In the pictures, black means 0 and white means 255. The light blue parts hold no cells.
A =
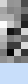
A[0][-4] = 212
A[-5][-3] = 21
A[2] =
[176, 175, 135, 56]
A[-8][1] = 132
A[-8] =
[163, 132, 140, 113]
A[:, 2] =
[151, 140, 135, 157, 48, 142, 60, 198, 110]
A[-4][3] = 105
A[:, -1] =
[74, 113, 56, 34, 212, 105, 217, 49, 122]
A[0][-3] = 148

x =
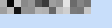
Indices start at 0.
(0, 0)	175
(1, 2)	19
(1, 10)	122
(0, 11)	133
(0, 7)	158
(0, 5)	88
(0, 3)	137
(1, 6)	177

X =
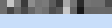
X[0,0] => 109
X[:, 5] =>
[117, 121]
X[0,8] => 58
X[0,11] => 42
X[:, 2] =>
[123, 102]
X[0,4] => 141
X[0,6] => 122
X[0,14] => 112

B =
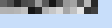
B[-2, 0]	100
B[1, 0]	178
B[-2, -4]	163
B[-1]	[178, 177, 181, 191, 21, 41, 176, 198, 216, 165, 192, 228, 50, 63]
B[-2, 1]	79
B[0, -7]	23
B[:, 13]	[40, 63]

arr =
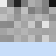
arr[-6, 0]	236
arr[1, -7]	187
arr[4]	[163, 176, 168, 180, 167, 167, 162, 166]
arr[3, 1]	136
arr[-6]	[236, 109, 34, 122, 174, 160, 129, 21]
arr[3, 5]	146
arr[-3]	[138, 136, 185, 164, 201, 146, 228, 169]
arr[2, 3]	174
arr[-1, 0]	149
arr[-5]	[171, 187, 142, 192, 126, 147, 126, 175]
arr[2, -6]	149

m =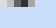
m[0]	221
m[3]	50

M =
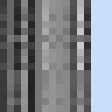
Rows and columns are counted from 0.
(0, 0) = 58
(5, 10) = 98
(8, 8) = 141
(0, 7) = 148
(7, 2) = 50
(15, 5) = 119
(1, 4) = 50
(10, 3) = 150
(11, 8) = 132
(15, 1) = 102
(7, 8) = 141
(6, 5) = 119
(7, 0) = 58
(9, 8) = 141
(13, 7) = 148
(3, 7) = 148
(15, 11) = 149
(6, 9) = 117
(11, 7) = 148
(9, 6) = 170
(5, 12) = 98
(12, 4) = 34
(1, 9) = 130
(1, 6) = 166
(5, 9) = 137
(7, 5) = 119
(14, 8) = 127
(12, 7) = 148
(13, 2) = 64
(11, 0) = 58
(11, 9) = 137
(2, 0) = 80
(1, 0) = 65
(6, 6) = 171
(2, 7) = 129
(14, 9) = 137
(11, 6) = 132

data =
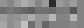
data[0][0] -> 147
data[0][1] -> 134
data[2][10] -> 182
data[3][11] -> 130
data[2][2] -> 147
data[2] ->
[157, 143, 147, 158, 175, 151, 150, 183, 132, 133, 182, 130]
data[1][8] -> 122
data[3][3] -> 193
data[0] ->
[147, 134, 155, 172, 159, 135, 153, 44, 154, 141, 156, 130]
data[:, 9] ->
[141, 124, 133, 128]
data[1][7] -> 109
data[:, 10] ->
[156, 86, 182, 135]
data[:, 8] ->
[154, 122, 132, 129]
